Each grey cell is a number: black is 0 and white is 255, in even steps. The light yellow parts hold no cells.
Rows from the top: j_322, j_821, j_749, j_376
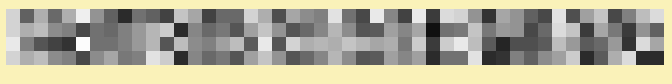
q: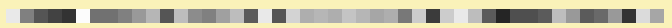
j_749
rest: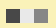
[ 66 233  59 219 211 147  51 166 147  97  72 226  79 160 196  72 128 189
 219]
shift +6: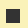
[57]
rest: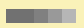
[ 85 189 140 128 160 189  91 233  85 211 174 182 174 196 182 166 174 120
 204  59 204 233 189  91  37  79  79  91 189 153  91 105 153  51 219 166]
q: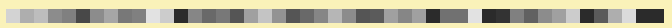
j_376
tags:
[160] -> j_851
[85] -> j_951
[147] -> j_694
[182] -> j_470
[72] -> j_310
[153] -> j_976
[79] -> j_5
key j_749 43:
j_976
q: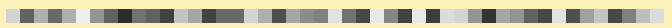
j_322

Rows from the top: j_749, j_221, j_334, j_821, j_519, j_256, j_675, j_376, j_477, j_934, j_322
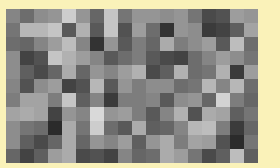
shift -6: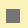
[111]
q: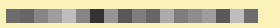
j_334
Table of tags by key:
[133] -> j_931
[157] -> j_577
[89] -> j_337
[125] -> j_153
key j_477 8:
j_337
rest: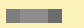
[117 183 133 183 109]
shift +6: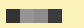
[ 57 155 147  65]

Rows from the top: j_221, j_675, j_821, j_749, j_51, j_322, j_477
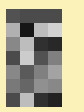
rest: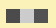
[128]
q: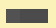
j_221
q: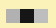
j_675
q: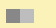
j_821
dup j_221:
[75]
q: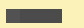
j_221

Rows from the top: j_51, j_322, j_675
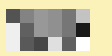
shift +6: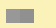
[158 150]
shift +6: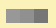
[158 150 124]
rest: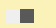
[ 70 223  96 255]
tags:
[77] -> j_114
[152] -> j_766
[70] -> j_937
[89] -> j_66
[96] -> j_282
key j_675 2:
j_937
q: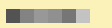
j_51
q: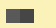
j_675

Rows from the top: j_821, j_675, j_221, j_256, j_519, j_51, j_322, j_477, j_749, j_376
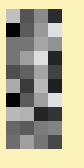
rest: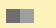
[117  72]
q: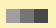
j_376
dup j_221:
[117]
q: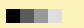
j_675
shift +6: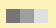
[123 165 229]
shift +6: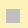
[198]
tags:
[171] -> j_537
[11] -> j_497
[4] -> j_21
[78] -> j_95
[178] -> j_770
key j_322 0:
j_21

